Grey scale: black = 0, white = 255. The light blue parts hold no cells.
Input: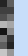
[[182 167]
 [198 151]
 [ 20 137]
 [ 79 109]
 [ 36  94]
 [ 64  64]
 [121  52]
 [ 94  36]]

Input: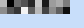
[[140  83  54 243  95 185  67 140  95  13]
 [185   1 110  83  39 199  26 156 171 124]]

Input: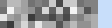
[[114 244 173 161 145  98 214  98 202  85 244 161  85 129]
 [129 186 186 161 114 129 114 202  73 202 202 114 129 129]
 [229 161 145 186  60  98  98  73 114  73 145 129 161 173]
 [ 98  60 161 214 145 229 173 173  85 145 186 145 145 173]]

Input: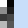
[[184  86]
 [ 57  70]
 [141  30]
 [253   5]]

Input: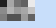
[[139 179 155 167 195]
 [ 31 167 114  98 234]
 [126  82  82 155  98]]

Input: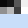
[[144 184  62 254]
 [  9  22  87 240]]

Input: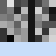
[[ 98 226  68  83  21  68 113 199]
 [ 52 171 126 155  21 199  52 199]
 [171 155  98 186  21 126  83  83]
 [ 98 126  37 186  21 212  83  21]
 [126 113 171 113  21 140 171  37]
 [ 52   5 171 155  21  52 155 212]]
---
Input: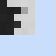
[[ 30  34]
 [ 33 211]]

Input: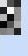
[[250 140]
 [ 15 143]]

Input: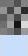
[[ 69 154]
 [136  72]]

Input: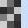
[[ 69 199]
 [193  59]]

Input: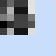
[[179  20]
 [153  64]]

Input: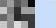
[[127  47]
 [144  41]]

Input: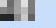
[[117 164]
 [ 37 139]]
